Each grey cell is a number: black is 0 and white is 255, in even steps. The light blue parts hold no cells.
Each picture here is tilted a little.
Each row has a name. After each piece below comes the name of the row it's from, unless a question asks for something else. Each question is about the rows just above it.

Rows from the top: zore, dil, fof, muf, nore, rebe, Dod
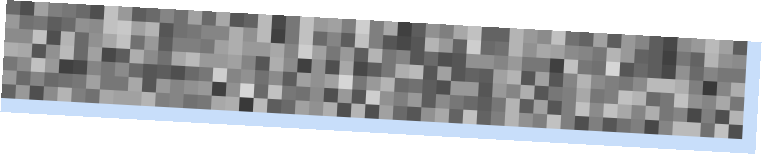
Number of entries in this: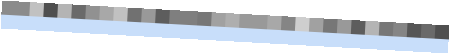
32
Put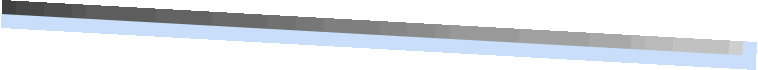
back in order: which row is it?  zore
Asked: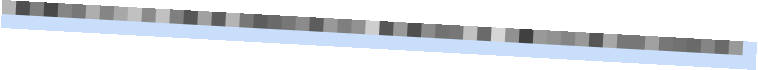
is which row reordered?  rebe
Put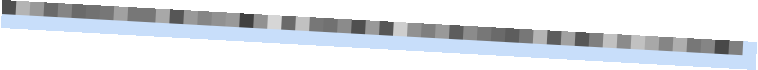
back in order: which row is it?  rebe
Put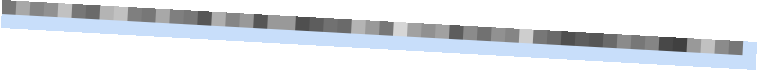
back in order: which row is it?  nore

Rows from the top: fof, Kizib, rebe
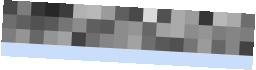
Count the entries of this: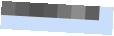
7
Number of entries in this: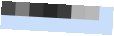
7
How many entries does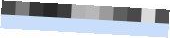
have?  12
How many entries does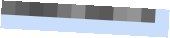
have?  11

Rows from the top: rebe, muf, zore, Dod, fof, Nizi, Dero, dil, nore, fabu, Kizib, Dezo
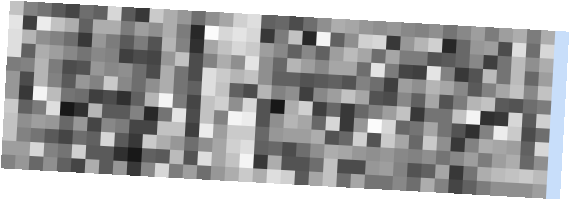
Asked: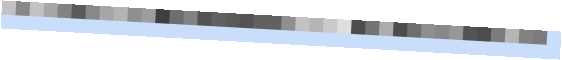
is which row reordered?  fof
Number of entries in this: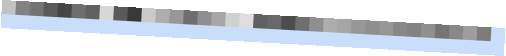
35
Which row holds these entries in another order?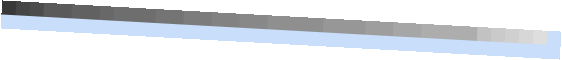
rebe
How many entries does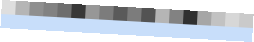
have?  18

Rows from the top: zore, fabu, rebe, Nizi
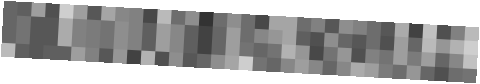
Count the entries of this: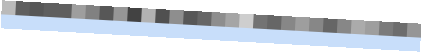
30
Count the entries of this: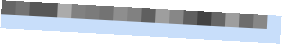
19
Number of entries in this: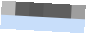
6
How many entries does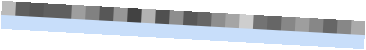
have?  26
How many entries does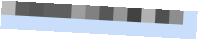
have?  13
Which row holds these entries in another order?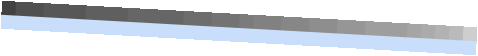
fabu
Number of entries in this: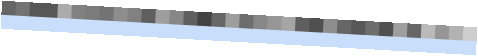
34

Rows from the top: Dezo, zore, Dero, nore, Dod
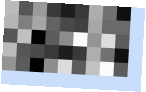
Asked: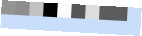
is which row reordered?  Dero
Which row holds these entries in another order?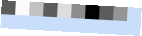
Dod
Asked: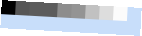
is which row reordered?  Dero
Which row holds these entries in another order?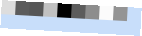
Dero

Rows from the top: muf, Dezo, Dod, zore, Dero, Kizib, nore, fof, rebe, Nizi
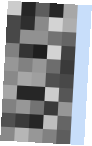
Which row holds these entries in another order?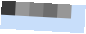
Dero
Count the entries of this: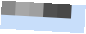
5
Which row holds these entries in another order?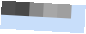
Kizib
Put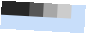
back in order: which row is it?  nore
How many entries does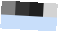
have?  4
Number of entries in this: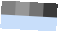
4

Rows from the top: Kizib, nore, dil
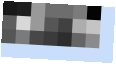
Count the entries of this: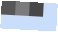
3
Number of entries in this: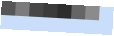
7

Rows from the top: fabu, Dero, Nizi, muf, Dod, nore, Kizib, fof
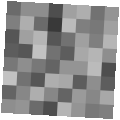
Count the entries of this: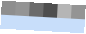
6
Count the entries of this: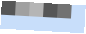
5
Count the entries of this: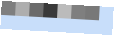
7
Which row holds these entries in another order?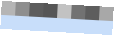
muf
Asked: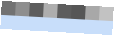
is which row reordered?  nore

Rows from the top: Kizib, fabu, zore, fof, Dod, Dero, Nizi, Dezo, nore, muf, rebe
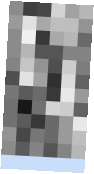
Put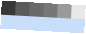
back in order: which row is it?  Nizi
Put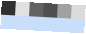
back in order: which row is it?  Dero
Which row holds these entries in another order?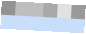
fabu
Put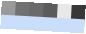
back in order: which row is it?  nore
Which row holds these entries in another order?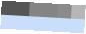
fof
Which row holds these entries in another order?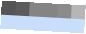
rebe

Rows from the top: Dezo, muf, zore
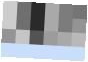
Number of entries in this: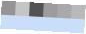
6
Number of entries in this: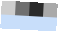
4

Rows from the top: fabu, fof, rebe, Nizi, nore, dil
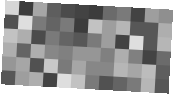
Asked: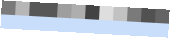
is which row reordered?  dil
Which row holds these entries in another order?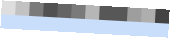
dil
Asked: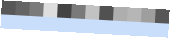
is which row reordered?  dil

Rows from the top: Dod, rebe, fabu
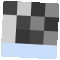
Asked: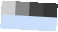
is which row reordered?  fabu
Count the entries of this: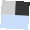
2
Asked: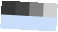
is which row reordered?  rebe
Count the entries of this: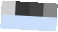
4
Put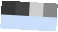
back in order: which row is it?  fabu
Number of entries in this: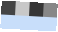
4

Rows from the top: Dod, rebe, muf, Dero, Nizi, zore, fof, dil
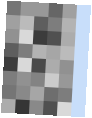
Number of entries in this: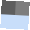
2
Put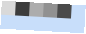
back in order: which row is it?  Nizi
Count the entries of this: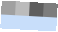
4
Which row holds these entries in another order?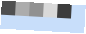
muf
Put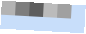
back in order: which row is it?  rebe

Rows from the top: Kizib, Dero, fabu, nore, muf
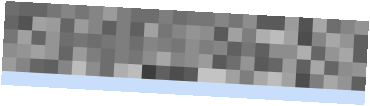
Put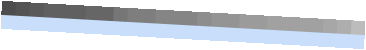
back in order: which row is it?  Dero
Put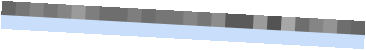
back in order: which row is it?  Kizib
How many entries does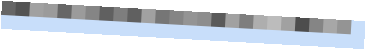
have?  25
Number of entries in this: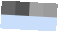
4

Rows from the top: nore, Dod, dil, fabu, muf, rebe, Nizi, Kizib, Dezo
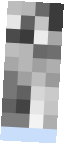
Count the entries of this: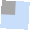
1
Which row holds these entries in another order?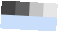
Kizib

